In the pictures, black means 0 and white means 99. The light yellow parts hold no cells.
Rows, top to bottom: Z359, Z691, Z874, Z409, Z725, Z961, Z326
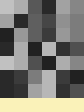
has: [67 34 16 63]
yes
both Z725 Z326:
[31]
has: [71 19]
yes
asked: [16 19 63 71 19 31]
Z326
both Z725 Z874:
[13]
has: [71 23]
yes
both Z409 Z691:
[16]

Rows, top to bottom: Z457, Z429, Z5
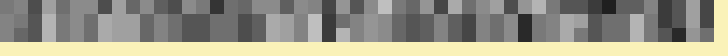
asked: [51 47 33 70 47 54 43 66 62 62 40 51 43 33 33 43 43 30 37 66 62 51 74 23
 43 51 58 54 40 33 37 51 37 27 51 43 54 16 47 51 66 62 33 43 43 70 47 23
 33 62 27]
Z429
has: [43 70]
yes
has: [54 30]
yes
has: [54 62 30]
yes
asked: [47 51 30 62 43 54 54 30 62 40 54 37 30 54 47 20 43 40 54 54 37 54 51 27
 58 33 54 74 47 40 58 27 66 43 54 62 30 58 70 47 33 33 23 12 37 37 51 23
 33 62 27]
Z457
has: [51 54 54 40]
no

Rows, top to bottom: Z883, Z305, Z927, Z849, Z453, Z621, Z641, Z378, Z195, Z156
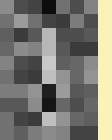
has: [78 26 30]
no
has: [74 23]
no
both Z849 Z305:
[23]
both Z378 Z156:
[54]
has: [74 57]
yes
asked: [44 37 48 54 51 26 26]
Z156
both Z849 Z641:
[34]

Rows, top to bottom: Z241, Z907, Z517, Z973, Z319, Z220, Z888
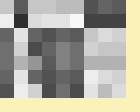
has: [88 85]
no
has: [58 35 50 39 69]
no

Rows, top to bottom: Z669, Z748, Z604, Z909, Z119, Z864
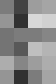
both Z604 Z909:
[45]
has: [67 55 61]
no
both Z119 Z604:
[52]
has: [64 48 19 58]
no
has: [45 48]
yes
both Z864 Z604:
[48]

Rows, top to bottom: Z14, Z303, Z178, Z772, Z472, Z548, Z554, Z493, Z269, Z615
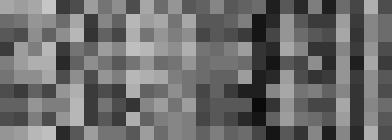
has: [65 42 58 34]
yes
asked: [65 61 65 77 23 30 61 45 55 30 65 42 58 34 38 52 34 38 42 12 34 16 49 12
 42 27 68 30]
Z14
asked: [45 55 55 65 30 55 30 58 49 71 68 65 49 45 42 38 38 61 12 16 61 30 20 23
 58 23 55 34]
Z548
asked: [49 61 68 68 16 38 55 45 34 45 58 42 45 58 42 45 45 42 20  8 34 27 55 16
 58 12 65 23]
Z472
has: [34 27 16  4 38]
no
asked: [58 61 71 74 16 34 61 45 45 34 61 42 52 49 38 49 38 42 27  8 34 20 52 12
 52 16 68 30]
Z615

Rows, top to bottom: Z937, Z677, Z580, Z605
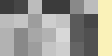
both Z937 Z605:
[53]
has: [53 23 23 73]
no
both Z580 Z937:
[53]

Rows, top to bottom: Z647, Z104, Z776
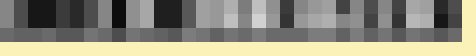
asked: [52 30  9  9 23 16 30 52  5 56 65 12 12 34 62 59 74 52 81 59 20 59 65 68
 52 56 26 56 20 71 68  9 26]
Z104
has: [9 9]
yes
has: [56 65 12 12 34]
yes
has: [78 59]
no
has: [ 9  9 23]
yes
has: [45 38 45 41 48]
yes
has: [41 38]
yes

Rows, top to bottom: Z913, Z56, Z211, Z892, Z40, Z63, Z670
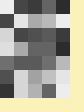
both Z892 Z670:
[39]
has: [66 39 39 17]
yes
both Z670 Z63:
[83]
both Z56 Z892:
[66]
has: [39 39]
yes

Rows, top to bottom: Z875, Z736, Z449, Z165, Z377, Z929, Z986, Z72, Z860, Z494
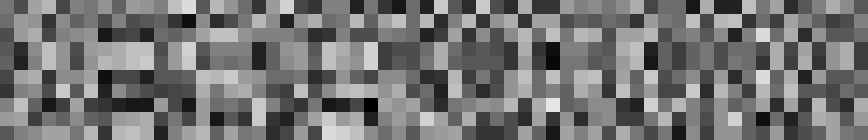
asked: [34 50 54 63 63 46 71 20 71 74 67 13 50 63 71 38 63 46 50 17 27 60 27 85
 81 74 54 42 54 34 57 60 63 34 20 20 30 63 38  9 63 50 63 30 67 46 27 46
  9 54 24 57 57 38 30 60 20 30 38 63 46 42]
Z494
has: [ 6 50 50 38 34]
yes
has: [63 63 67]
no
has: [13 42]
yes
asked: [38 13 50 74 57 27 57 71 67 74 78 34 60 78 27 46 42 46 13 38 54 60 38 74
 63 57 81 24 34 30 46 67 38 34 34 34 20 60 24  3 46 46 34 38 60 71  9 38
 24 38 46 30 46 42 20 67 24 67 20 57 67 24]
Z377
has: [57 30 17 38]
no
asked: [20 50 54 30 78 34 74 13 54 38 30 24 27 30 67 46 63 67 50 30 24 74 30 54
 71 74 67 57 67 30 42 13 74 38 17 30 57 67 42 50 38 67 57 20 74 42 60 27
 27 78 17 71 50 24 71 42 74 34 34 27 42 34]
Z986

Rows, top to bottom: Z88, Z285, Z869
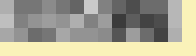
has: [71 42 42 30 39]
no
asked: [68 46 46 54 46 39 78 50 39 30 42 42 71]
Z88

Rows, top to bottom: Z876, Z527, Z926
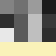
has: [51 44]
yes
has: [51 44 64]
no
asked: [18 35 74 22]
Z527

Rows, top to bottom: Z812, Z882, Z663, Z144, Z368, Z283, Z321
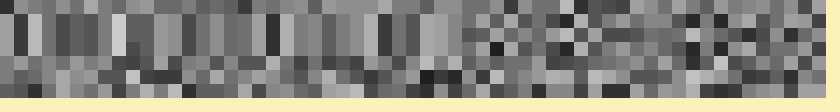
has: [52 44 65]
no
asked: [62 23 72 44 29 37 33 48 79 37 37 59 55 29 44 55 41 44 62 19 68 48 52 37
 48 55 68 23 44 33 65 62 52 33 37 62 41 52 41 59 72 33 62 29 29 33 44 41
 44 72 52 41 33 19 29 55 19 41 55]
Z663
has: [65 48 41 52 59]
no
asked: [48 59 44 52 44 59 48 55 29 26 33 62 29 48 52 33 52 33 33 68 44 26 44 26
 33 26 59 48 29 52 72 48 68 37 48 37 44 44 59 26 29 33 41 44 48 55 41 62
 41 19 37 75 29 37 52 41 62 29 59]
Z368
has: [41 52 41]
yes
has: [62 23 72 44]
yes

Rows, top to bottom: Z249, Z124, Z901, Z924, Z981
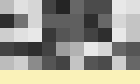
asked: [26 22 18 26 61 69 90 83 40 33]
Z924
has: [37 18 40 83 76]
yes
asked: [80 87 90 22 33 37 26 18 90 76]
Z901
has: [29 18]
no
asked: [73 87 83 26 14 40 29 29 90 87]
Z249
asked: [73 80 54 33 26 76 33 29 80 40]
Z981

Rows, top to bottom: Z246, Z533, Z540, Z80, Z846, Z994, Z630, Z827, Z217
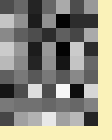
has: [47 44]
yes
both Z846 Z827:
[40]
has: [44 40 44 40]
yes
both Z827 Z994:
[47]
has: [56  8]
yes
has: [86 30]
yes

